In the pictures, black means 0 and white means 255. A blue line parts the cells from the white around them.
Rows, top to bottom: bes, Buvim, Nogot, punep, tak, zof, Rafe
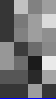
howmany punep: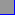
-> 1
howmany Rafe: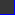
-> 3
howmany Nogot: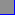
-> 1
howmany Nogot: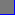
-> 0
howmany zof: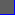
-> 0
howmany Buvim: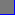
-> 1

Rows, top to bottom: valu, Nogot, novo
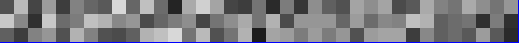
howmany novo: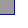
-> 4
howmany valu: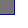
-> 3
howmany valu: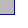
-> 1

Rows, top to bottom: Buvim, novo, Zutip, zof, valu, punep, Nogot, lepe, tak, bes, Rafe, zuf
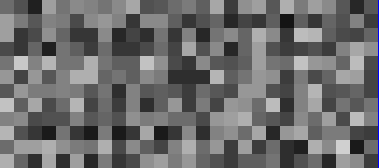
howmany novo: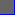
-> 2
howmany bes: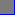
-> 3
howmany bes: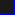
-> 4
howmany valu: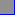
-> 2
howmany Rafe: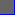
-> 0
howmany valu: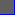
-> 3

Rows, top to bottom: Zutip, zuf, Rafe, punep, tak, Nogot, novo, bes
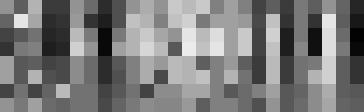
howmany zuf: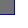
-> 0
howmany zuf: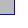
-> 0
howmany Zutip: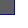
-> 3
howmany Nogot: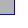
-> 4
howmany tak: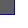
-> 4
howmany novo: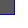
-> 4

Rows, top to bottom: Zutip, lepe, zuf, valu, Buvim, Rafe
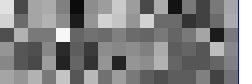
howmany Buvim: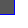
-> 3
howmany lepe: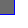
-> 4
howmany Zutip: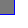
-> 2
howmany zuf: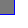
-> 5

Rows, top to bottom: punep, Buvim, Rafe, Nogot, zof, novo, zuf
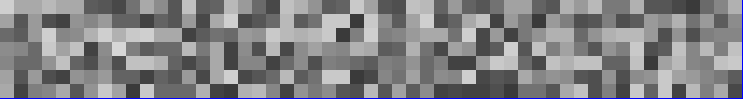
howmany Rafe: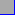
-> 4
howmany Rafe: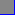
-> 4
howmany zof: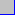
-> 9
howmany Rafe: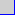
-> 5
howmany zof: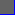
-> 5

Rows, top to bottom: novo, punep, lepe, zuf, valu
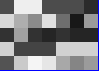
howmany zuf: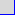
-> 0
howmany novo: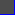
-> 4
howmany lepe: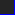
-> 3

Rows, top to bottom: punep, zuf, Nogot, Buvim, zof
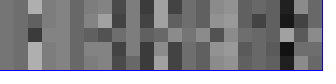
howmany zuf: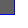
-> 5
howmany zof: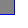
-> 2
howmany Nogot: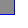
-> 4
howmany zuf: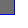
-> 2
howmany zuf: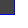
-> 4
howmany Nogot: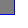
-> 1

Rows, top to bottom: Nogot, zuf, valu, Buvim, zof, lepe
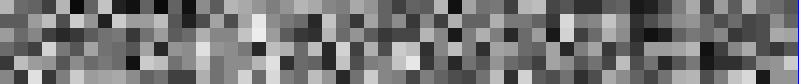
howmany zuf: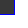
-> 3
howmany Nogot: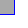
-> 4
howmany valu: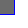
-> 6
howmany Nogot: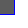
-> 4
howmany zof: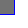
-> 6
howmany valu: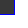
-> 5

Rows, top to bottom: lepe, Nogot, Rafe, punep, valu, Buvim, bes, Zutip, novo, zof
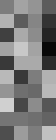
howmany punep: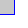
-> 1
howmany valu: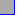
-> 2

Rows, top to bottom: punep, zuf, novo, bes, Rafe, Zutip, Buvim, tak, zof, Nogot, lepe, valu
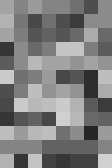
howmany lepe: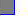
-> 0
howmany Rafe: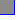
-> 1
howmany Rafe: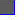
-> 1
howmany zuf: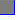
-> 0
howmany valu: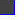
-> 3

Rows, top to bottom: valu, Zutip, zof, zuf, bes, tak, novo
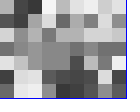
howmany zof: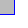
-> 0
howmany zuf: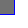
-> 4
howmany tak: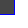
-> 2
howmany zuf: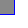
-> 4

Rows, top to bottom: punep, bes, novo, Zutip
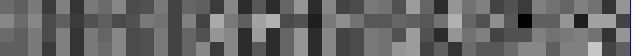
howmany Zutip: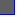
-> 5
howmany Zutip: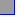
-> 1
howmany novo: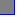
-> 4
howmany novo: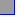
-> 2
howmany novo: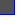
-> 6
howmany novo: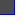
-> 3
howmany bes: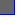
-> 2

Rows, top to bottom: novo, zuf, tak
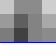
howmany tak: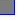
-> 1
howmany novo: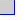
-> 1
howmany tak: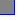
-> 1
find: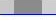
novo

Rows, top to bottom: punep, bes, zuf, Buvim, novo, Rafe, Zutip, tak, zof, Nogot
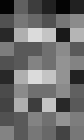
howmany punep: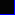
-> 2
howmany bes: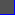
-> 2

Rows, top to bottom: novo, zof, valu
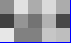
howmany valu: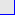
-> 1
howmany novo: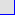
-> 1
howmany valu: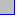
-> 1

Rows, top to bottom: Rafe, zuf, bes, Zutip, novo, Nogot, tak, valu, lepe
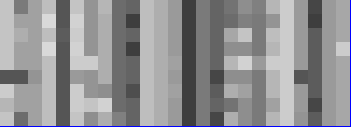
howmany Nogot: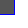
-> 4
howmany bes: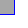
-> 2

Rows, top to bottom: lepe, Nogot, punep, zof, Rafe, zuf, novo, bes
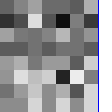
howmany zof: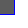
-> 4
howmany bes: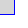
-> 3
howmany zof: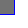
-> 3
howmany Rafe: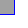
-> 0
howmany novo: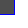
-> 0
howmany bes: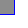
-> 4
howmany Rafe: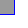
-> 3

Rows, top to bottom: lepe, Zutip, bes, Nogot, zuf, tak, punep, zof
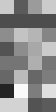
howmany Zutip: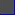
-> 4
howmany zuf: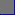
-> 3
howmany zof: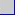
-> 0
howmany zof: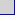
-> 2

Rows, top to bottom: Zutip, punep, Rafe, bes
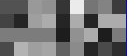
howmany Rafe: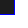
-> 2
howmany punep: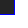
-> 3
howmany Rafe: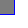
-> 5

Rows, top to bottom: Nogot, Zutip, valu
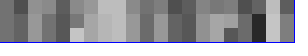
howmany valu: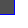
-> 0
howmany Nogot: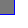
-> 1
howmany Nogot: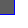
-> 3

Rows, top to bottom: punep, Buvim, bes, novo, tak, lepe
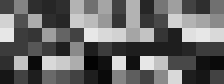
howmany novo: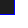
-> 6
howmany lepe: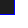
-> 3
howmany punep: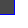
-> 0
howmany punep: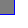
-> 0
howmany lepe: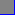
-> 1
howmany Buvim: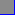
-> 1
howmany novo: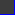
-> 6

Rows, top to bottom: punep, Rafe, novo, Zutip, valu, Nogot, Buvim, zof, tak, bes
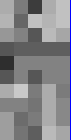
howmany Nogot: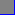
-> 3
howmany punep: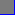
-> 1
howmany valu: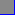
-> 0
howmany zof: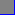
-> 2
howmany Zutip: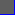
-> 4
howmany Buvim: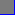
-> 2
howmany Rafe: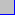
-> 2

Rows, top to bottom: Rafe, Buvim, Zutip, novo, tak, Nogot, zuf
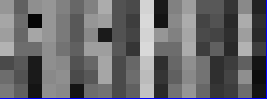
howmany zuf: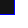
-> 3
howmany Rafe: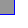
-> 2
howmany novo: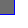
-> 4
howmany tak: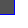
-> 1
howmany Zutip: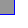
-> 2

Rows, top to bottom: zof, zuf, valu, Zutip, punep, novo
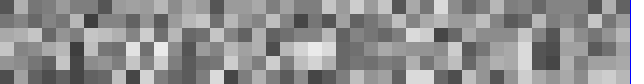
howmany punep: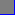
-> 6
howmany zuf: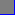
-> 1
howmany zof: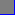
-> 8
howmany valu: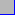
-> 3
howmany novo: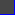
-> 4
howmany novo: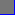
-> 0

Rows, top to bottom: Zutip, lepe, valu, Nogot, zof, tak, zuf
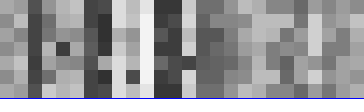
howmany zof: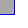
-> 3
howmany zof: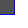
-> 1
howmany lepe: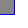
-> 2
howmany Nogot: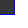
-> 1
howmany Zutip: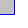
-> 1

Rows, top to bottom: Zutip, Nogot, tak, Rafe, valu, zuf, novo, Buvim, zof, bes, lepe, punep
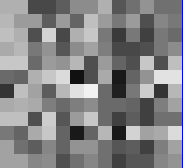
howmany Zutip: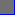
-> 3
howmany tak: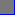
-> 3
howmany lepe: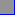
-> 2
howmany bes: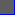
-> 0
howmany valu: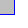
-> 1
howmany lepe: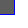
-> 2

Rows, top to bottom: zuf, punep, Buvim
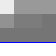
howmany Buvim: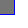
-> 4
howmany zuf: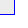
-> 1
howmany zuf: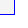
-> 0
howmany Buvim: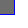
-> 0
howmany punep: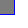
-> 2
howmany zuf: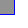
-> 0
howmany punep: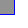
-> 1

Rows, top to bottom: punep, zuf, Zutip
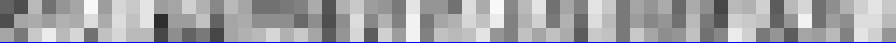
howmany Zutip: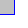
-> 7
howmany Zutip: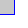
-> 4
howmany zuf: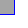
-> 3
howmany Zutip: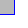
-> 6

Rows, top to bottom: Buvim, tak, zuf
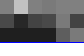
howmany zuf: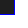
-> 4
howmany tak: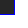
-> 1
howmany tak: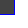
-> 2
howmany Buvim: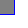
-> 4
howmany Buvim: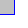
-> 1
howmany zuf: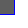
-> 1

